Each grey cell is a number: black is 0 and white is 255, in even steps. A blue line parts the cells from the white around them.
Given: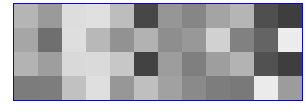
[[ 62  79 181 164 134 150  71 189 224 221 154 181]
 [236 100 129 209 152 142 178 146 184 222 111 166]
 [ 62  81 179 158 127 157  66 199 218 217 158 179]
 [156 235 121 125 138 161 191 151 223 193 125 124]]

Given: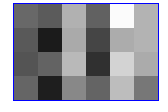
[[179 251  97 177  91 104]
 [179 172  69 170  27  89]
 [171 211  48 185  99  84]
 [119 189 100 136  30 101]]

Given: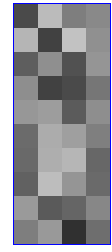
[[137 126 187  74]
 [144 194  65 181]
 [149  81 143  94]
 [118  74  65 142]
 [142  91 157 151]
 [127 159 172 107]
 [103 182 174 105]
 [106 149 189  97]
 [135 101  90 154]
 [110  48 153 126]]

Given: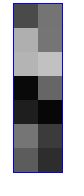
[[116  74]
 [117 175]
 [193 180]
 [102   9]
 [  7  30]
 [ 59 117]
 [ 45  92]]

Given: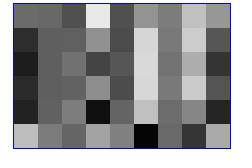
[[151 192 124 148  80 233  80 104 107]
 [ 86 204 121 214  75 145  96  95  45]
 [ 52 173 114 216  86  68 113  95  29]
 [ 84 203 121 215  76 141  98  95  43]
 [ 36 134 108 192 100  15 125  97  34]
 [170  53 105   5 128 162 101 123 189]]

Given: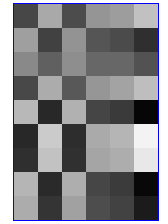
[[193 157 149  76 169  71]
 [ 47  75  85 147  65 159]
 [ 82 103 103 142  96 137]
 [190 163 150  88 172  72]
 [  6  58  69 177  40 184]
 [243 181 170  45 203  40]
 [232 173 165  48 194  47]
 [  8  59  70 174  42 181]
 [ 27  66  77 161  52 172]]
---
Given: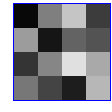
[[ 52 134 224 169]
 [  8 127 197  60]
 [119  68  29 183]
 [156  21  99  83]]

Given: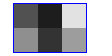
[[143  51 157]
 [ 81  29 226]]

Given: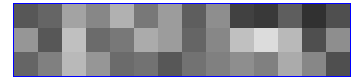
[[101 128 185 150 107 114  87 114 128 142 128 171 135  79]
 [ 87 101 163 135 177 120 156  94 142  65  57  94  49  79]
 [150  87 192 107 120 171 156 101 135 192 220 185  79 142]]

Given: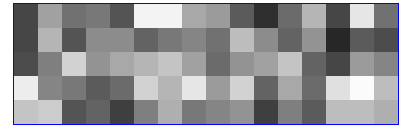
[[196 204  84  99  63 127 175 120 133 147  63 127  91 189 189 175]
 [ 70 181  84 140 140  99 120 133 113 189 140  99 147  39  91  76]
 [ 70 161 113 120  84 243 243 168 155  91  47 107 181  70 230 113]
 [237 133 120  91 107 210 181 230 155 210  99 168 107 224 251 189]
 [ 76 127 210 147 168 181 196 161 107 147 161 196  99  70 155 133]]

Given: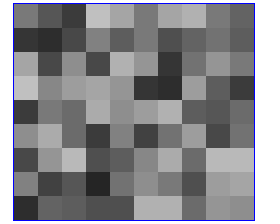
[[142 171 107  59 129  65 114 157  72 114]
 [ 72 149 185  79  93 135 171 107 185 185]
 [192 135 157 165 149  53  45 157  93  59]
 [ 59 121 107 171 142 157 177  93  86 107]
 [ 45  99  93  79  79 177 177 107 149 142]
 [121  86  59 192 165 121 165 177 121  99]
 [165  72 142  72 177 149  53 114 149 121]
 [129  65  86  37 114 142 121  79 157 165]
 [ 53  45  72 129  93 121  79  99 114  93]]

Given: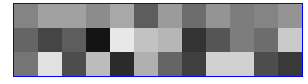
[[117 225  77 188  43 176 101  63 209 209  77  57]
 [132 161 161 140 168  93 155 109 148 125 132 148]
 [101  69  93  20 232 194 182  51  85 125 109 202]]

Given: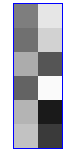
[[ 99 250]
 [126 230]
 [112 210]
 [172  85]
 [194  58]
 [180  26]]

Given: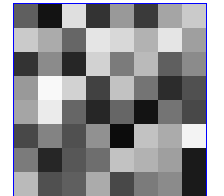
[[153 249 210  65 194 116  44  80]
 [165 235 102  38 102  19 116  72]
 [202 171 102 229 216 178 229 159]
 [ 51 139  38 210 123 186  95 139]
 [ 72 131  80 145  12 194 171 243]
 [186  80  95 171  72 123 139  26]
 [123  38  87 110 194 178 159  26]
 [ 95  19 223  51 153  58 165 202]]

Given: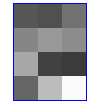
[[101 188 250]
 [134 153 140]
 [ 86  80 114]
 [167  65  59]]
